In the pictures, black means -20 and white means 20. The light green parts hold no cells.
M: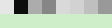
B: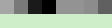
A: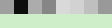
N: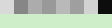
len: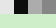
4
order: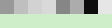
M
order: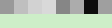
A
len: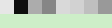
8
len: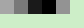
5

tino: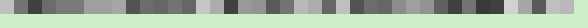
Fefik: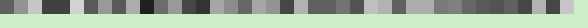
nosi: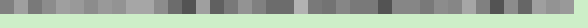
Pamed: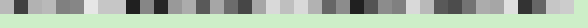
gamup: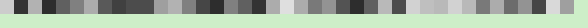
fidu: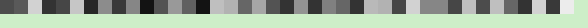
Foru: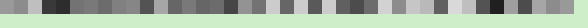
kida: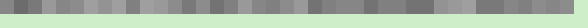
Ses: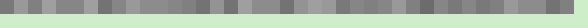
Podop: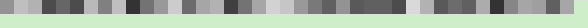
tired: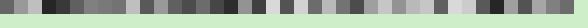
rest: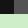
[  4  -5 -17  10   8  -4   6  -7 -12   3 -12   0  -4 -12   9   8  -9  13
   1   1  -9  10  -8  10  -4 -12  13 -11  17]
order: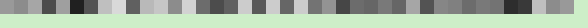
Foru
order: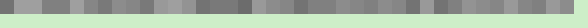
kida
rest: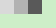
[ -3  -5   7 -12   1   6   5  -5   6]

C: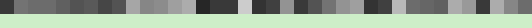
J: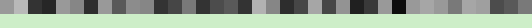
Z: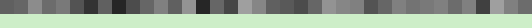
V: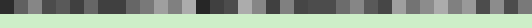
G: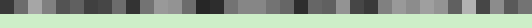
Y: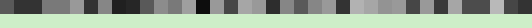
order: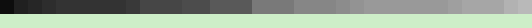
Y
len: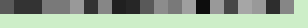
21

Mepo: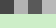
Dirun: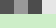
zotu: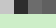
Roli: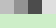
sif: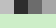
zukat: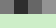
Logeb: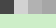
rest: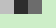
[6]
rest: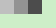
[15]
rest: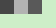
[9]
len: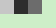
3
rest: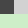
[8 6]
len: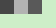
3
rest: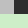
[-3  6]

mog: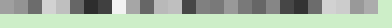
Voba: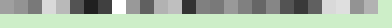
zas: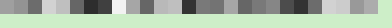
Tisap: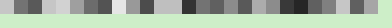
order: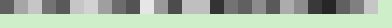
Tisap
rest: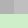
[-12   0  -1   4   0  -4   1  -7 -11  -5  14  15   3   8]
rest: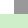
[ -5   8  10 -12   0  -1   4   0  -4   1  -7 -11  -5  14  15   3   8]
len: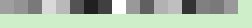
17
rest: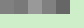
[  1  -7 -11  -5  14  15   3   8]

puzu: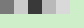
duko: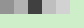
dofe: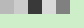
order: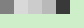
dofe
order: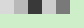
puzu

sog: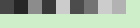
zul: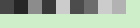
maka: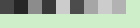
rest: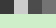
[12  8]
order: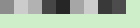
maka
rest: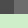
[12  8]

